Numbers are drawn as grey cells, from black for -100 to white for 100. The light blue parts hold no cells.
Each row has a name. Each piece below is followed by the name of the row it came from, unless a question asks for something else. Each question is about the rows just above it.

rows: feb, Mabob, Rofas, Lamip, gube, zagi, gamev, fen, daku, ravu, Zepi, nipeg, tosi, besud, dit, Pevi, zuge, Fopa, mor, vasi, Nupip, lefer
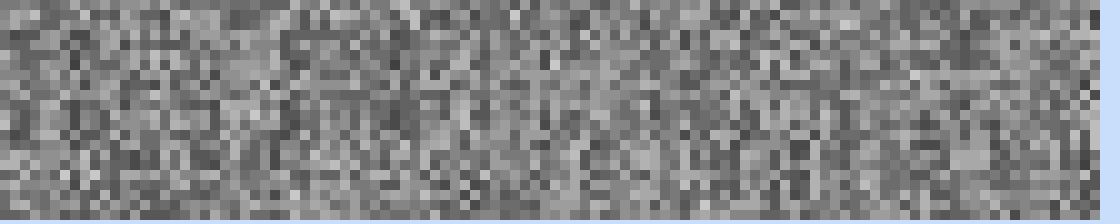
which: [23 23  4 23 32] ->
Lamip
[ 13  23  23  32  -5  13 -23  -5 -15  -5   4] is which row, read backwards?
Fopa
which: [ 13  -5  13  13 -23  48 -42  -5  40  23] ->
daku
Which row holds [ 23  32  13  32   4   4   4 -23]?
lefer

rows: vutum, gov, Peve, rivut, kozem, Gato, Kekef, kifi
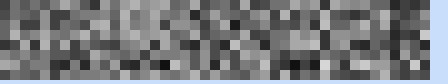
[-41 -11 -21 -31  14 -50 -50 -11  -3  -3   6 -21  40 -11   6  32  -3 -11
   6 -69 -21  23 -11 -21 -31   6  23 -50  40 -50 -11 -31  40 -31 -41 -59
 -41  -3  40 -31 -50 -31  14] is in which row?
gov
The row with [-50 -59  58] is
rivut
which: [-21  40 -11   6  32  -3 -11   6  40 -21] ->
kifi
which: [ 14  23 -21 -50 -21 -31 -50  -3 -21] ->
Gato

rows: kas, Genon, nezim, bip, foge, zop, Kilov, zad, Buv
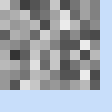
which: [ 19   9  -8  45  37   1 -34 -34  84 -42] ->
zad
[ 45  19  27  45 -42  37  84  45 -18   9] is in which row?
nezim
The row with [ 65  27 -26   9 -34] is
bip
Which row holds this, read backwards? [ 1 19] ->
Buv

